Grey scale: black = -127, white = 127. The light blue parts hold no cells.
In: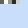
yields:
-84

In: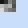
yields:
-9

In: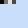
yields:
96

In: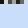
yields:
-93

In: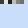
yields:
1

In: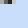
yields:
-89

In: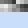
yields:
-29
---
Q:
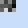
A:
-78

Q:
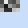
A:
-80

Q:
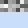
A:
65

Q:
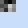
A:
46

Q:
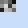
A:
45

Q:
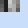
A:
19

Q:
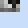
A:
-28

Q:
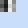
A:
107

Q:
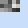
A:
2

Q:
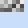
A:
-36
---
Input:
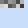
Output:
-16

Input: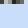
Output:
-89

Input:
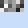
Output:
18

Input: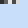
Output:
103

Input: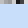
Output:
-103

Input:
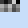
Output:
31

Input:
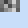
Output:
34

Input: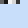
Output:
116

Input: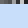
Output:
-78
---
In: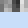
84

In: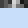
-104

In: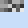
-19

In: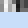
-30

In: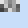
38

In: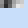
62

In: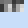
40

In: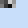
81

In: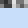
-8

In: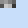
-1
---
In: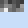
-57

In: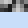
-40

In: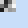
-20

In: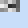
40

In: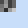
-65

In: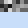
16

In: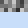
-66

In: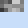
75

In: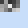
-64
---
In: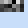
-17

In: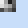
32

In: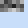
-22

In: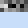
-112

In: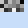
-23

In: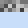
59

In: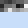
-72

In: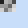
-22
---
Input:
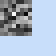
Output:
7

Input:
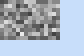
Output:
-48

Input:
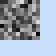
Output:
2

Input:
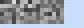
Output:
-12

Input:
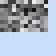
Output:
20

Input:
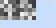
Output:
-54

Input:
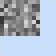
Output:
-47

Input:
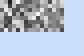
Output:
-50

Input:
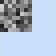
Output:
15
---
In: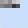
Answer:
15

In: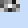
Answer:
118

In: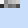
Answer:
51

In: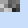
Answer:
-47

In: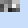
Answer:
-4

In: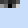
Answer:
-95

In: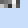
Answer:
4

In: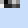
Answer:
-22
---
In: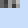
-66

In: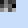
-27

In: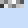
64

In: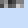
77

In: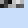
-44

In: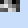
-18

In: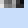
-84
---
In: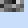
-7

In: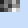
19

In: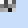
8

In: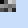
-18

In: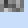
30

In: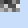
-50

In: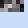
-14

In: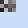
-21

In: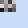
61
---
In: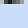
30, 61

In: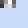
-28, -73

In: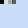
-31, -123

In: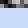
38, 25

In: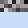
-109, -81

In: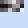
-21, -37
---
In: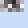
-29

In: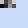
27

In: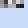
-84

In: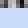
-95

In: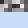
109

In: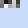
68

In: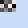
119
